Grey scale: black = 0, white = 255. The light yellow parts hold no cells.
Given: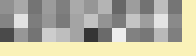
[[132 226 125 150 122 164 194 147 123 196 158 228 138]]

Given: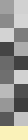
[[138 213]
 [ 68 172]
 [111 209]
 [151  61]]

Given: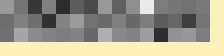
[[109 129 110  50 131 156 114 106 128 104 125  92 103  63 116]]

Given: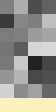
[[ 58 134 126 191]
 [117  92 214 216]
 [149 180  72  79]]

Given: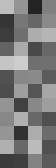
[[ 53 119 103 138]
 [ 99 170  73 104]
 [ 82 136 138  92]
 [148  65 136 158]
 [149  49 173 108]
 [ 59  63 130  90]]

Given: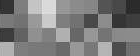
[[121 114 153 202 126 114  73 140  53  62]
 [177 125 121 120 106 152 120 180  77 110]]
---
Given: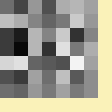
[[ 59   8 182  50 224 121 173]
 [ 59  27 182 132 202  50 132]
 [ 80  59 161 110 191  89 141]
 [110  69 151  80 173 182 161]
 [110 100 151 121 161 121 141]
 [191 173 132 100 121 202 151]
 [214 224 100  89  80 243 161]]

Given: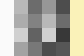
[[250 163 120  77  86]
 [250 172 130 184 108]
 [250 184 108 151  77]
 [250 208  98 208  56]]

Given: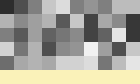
[[ 45  79 127 199 220 127 148 127 188 188]
 [127  89 159  98 118 138  67  98 229  55]
 [210 118 179  79 138 148 241 159  79 199]
 [179 138 159 179  89 199  67 168 138  55]
 [109 168 179 168 210 210 220 118 188 229]]

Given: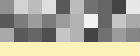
[[168  89 101  78 198 178  68 113 156 134]
 [ 89 124 156 124 156 178 243 101 198 168]
 [145 210 188 222  89 188 113 101  68 232]]

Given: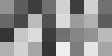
[[104  72 187  81 219 156 176  93]
 [146  93  61 113 209  61 209 113]
 [ 52 199 219  61 113 134 146 187]
 [176 209 165  52 238 125 229 165]]

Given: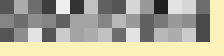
[[132 109 142 132  97 163 163 132 184 153  97 121 153 142  73]
 [ 85 142 227  85 203 163 172 193 109 227  97 184 172 203  73]
 [ 85 172 109  61 239  52 193  97  85 215 153  31 227 215 109]]

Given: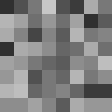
[[ 48  81 120 199  81  59 171 120]
 [171 132  69 132  91 181 120 132]
 [141 141 162 132  91 171 151 151]
 [162 151 120 102  91 141 132 190]
 [181 162 111 151 111 162  48  91]
 [ 48 171 162 141 102 111 171 111]
 [151 181  81 120 102 181 120 141]
 [181 190 102 120 132 102  59  59]]

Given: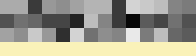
[[ 81 113 103  69  69  35 189 132  58   7  91  69 113  81]
 [162 142 201 152  47 211 113 142 132 233 123 189 103  91]
 [171 171  58 152 142 162 180 180  58 211 201 189 132 123]]
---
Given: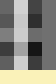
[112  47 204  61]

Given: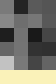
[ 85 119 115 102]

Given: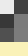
[66 56]

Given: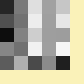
[198 159 206 113  92]

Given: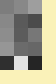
[158  90 141]

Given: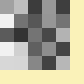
[ 62 150 116 208 215]

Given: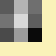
[111 217  74]
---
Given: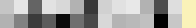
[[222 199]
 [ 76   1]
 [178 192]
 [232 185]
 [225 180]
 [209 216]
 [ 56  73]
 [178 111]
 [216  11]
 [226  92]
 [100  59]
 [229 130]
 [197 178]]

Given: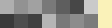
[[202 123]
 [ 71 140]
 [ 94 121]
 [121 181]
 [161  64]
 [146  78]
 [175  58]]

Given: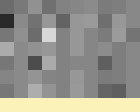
[[136 136 116 136 136 136 136]
 [126 151 155 126 126 126  95]
 [123 111 123 140  95 123 101]
 [139 154 134 134 134 134 134]
 [134 151 151 151 134 151 153]
 [130  99 130 130 130 130 130]
 [112 151 215 151 170 132 147]
 [145 114 108 145  76 148 173]
 [121 138 144 138 138 138 138]
 [108  42 119 171 119 133 119]]

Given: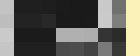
[[112 126  43  56]
 [201 202  52 122]
 [ 26  27 174  67]
 [ 26  26 176  77]
 [ 27  26 176  75]
 [ 30  40  27  32]
 [ 31  35  27  32]
 [ 31  35  27  32]
 [195 189 202 197]]

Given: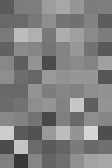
[[126  93 125  88 159  87 145 148 133  79 113 168]
 [124 130 138 115 131 150 142  94 141 214 105 163]
 [150 113 159 151 138 150 129 198 105 148 123 143]
 [167 117 172 131 132 145 133 130 128 187 100 110]
 [157 142 121 118  74 153 125 148  72 153  91 100]
 [126 121 175 133 147 102 147 141 116  82 107 133]
 [125 106 188 138  95 109 104 114 130  90 196  56]
 [ 91 104 122  97 135 141 105 107 136 204  75 128]]

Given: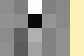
[[135 137 144 144]
 [128 149 130 130]
 [253  10 176 162]
 [127 142  96  92]
 [141 146 139 143]]

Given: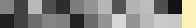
[[ 19 199]
 [ 79 202]
 [189 185]
 [180 148]
 [ 83 215]
 [182 148]
 [147 106]
 [124  34]
 [ 45 128]
 [ 78 133]
 [186 109]
 [ 65  67]
 [131  32]]
